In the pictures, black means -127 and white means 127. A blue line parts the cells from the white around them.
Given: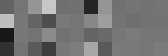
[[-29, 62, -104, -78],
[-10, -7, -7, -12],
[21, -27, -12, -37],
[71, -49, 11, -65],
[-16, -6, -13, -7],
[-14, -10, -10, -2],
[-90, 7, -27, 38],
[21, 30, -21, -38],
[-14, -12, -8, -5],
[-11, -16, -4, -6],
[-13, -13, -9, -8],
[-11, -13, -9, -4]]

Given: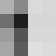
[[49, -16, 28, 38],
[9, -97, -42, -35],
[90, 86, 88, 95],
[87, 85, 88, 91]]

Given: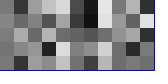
[[-6, 6, -3, -11, -6],
[-73, -21, 43, 7, -75],
[29, 2, -22, 22, 29],
[66, -44, 53, -93, 12],
[89, 36, -19, 92, 66],
[-52, -69, -28, 0, -13],
[-103, -110, -42, 14, -63],
[102, 97, -16, 81, 55],
[-6, 24, 18, -17, -17],
[52, -28, 39, -85, -5],
[-79, 97, -79, -5, -16]]

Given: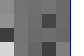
[[13, 17, -66, 87],
[-12, -10, -11, -9],
[-16, -17, -20, -25],
[-11, -57, -17, -63],
[-21, -20, -23, -1]]

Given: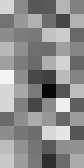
[[86, -13, 12, 57, 32, 117, 87, 87, -21, 14, 60, 72],
[9, 25, -2, 15, -3, 14, 40, 0, 14, -8, 17, 29],
[-40, 49, -6, -16, -20, -55, -5, -57, 43, -17, -10, -7],
[-38, -18, 66, -18, 47, -62, -121, 11, 23, 88, -37, -81],
[53, -57, 75, 32, 83, 59, -43, 111, -24, 102, 15, -20],
[2, 50, -24, 5, -25, 3, 62, -33, 28, -43, 17, 44]]

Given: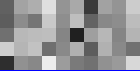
[[-30, -34, -15, 78, -81],
[35, 12, 56, 53, 17],
[46, -10, 60, 66, 8],
[95, 73, 62, -16, 109],
[20, 14, 5, 9, 28],
[41, 62, -95, 48, -5],
[-69, -28, 31, -34, -14],
[34, 8, 55, 49, 17],
[20, 13, 5, 9, 26],
[76, 60, 52, -14, 88]]

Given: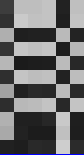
[[-66, -78, 47, -75, 55, -80, 34, -82, 49, 41, -94],
[62, 74, -96, 69, -100, 68, -95, 56, -95, -93, -97],
[62, 65, -94, 63, -98, 61, -85, 59, -95, -99, -86],
[67, 67, -94, 68, -97, 64, -87, 67, -88, -99, -88],
[-93, -96, 58, -98, 59, -93, 60, -87, 73, 64, 78],
[63, 67, -92, 55, -87, 61, -86, 68, -96, -97, -84]]

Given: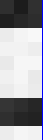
[[-80, -96, 107, 114, 105, 112, 107, -74, -80, 108],
[-99, -88, 116, 114, 118, 117, 114, -81, -90, 117],
[-79, -82, 120, 109, 118, 105, 107, -89, -93, 114]]

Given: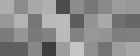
[[46, 24, -3, -33],
[11, 51, 22, -31],
[40, -9, -5, 7],
[48, 57, 3, -65],
[-51, 59, 58, 29],
[12, -34, 3, 68],
[-8, 20, 23, 16],
[9, 40, 20, -12],
[28, -16, -1, 28],
[23, -24, 0, 39]]
